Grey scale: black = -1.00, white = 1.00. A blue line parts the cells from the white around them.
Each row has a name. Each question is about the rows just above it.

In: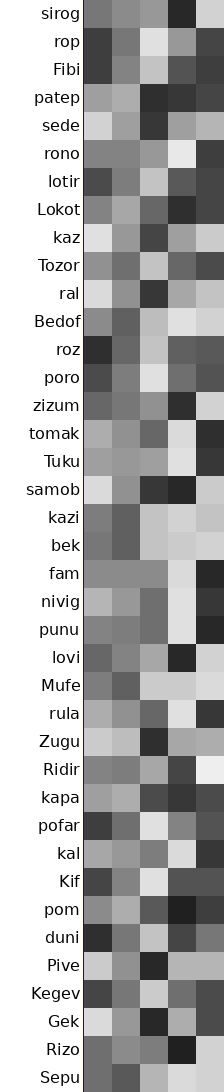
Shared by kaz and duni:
[-0.46]
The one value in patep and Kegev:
[-0.46]
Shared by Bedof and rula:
[0.76]
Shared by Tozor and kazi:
[0.53]

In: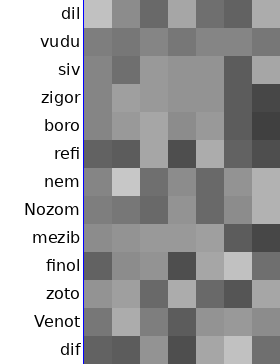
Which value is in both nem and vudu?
[0.04]
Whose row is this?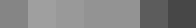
zigor
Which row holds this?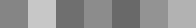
nem
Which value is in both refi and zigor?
[-0.28]
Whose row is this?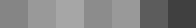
boro
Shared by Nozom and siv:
[0.15]

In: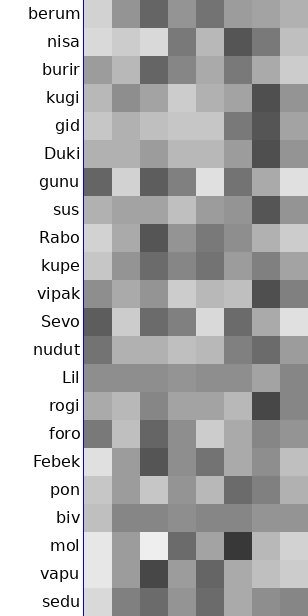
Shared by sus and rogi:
[0.28]
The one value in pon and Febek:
[0.22]
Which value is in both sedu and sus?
[0.16]
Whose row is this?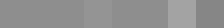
Lil
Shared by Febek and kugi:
[0.11]
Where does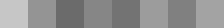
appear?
kupe
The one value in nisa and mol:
[0.44]

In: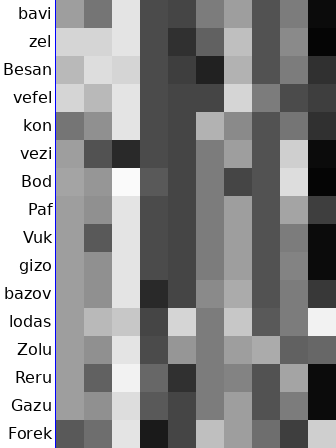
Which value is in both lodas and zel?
[0.67]
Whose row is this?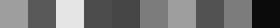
Vuk
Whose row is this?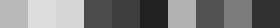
Besan
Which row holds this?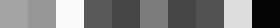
Bod

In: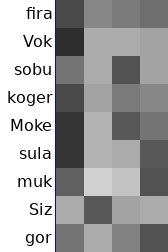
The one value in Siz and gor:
[0.34]
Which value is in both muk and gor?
[-0.36]
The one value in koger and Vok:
[0.28]
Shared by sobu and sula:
[0.34]
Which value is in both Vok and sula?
[0.34]
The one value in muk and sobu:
[-0.36]
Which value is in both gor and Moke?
[-0.09]

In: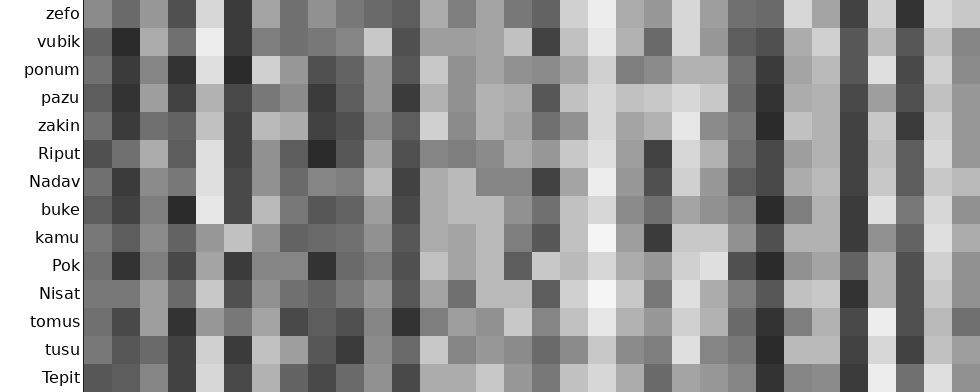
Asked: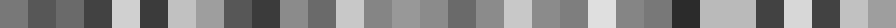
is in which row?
tusu
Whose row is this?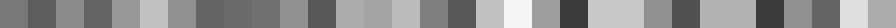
kamu
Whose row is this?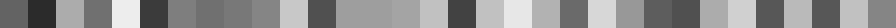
vubik
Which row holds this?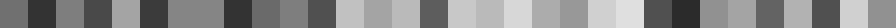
Pok

